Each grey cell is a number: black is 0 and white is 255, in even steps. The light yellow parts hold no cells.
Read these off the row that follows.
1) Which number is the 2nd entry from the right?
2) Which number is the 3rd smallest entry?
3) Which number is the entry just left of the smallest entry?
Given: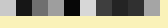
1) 48
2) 36
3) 158

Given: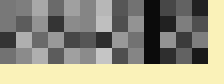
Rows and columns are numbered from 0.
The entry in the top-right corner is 33
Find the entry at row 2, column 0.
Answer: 52
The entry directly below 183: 191
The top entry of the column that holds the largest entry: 183
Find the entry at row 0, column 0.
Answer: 120
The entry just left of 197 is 139
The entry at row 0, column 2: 168
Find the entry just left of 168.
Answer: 126
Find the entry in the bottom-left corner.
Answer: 114
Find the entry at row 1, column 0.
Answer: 120
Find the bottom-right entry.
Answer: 25
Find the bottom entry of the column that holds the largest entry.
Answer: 197
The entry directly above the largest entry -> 46
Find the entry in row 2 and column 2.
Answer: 106

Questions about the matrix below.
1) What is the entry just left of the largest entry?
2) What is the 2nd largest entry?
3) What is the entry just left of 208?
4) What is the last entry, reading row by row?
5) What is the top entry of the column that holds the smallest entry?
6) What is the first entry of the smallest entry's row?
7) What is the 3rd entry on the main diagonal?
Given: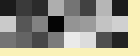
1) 123
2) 220
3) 195
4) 35
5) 174
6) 202
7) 71

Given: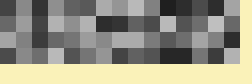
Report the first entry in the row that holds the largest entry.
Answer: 104
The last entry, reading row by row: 178
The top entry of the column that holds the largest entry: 45
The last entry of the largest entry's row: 104
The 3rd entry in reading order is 52
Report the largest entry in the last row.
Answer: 185
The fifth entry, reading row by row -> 97
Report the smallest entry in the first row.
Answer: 31
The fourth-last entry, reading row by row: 39
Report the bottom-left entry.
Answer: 75
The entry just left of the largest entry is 110
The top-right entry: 164
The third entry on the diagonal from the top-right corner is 164
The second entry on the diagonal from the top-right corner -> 191
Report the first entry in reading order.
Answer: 68
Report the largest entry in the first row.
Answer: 185
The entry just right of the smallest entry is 45
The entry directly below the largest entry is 129

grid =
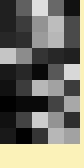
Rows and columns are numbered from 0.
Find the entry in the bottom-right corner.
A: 162
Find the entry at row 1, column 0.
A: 32
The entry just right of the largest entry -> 104
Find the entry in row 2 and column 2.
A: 155
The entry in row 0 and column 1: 96
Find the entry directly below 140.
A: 39
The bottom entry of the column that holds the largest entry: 52
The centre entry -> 9
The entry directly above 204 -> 9
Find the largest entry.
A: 222
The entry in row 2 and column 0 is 39
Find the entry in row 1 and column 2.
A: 147

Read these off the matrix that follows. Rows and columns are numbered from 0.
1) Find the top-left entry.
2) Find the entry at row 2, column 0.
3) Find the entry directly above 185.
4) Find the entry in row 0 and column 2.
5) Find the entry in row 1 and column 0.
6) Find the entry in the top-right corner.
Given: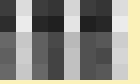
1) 61
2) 104
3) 228
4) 61
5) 45
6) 220

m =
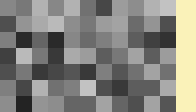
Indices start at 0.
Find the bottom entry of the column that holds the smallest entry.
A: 35
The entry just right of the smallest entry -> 148
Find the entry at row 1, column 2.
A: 170
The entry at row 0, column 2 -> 178
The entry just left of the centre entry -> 170
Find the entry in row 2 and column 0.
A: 127
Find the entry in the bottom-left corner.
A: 141
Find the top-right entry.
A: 194
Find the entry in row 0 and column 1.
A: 120
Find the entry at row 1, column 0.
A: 79
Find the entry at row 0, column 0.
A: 135
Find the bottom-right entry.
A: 85
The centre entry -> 156
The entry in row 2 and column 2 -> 101
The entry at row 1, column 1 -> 148

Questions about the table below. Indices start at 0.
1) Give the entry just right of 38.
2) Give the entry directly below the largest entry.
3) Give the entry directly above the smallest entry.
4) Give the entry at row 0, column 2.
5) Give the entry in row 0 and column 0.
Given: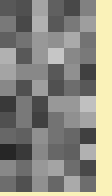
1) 57
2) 88
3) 103
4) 164
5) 88

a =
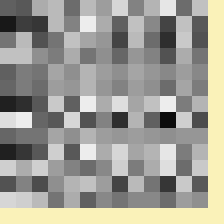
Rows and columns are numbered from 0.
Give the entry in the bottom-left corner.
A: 214
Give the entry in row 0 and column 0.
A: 96
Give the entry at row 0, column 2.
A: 172
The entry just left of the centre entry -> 237
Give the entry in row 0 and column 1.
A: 88
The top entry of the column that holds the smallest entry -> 230
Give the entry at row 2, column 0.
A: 116
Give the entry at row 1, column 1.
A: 61
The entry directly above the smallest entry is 237
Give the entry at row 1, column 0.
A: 24
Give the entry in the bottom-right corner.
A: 143
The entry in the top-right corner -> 193
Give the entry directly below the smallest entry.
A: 143
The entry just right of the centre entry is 222
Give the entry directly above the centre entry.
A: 150
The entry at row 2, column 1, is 186
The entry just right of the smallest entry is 207
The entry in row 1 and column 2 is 54
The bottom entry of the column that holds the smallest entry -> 108
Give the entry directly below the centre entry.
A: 130
